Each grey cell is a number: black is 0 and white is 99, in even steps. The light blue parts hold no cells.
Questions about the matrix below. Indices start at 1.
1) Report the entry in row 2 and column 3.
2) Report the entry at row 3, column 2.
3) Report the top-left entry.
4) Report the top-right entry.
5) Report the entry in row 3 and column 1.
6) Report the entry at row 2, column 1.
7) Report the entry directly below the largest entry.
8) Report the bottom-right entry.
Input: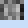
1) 48
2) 69
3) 58
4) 48
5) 25
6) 31
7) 58
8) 13

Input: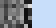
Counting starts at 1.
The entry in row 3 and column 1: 49
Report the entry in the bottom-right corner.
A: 6
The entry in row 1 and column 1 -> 44
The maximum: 86
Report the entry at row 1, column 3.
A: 44
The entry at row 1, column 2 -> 33
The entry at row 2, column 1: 39
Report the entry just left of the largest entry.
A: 60
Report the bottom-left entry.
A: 28
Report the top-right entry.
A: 11
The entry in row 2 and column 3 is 39

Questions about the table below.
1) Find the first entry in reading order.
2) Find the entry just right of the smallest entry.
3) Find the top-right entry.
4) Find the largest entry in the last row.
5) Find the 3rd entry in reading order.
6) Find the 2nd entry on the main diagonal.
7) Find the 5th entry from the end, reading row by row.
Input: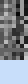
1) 28
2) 61
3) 8
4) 78
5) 33
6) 72
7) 45
